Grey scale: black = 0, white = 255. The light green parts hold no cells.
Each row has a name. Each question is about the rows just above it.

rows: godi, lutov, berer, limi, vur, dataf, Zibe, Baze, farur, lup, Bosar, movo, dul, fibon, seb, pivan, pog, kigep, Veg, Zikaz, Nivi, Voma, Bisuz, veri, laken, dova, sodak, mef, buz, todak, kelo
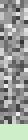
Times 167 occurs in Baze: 2
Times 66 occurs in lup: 2
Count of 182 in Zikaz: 2
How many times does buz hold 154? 2
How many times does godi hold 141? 4
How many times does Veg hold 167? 3

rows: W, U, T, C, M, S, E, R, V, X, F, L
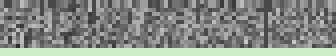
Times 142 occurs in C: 13
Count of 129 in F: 13
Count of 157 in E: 10
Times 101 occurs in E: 14
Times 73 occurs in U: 17
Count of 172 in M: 13
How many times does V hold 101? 13

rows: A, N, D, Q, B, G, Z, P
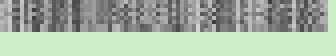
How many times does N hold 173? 11
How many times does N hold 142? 15

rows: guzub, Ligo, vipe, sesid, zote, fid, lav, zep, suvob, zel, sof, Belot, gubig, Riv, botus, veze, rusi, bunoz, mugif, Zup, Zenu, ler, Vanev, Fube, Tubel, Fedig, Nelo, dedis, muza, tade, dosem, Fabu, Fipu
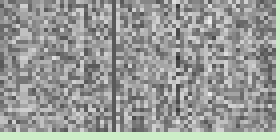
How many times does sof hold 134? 10
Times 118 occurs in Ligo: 7
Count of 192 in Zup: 11
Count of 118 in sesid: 5
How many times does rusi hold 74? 1

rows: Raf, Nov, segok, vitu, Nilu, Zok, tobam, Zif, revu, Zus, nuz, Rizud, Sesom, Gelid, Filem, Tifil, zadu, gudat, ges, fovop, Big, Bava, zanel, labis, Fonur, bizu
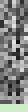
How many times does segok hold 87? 1
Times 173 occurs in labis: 1
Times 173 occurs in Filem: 1
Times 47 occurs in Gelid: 3

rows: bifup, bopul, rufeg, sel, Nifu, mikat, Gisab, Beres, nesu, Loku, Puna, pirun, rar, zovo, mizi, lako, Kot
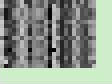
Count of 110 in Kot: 2
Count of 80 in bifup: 1
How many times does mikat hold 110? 3
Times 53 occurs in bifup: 4
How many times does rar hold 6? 4
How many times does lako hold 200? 2

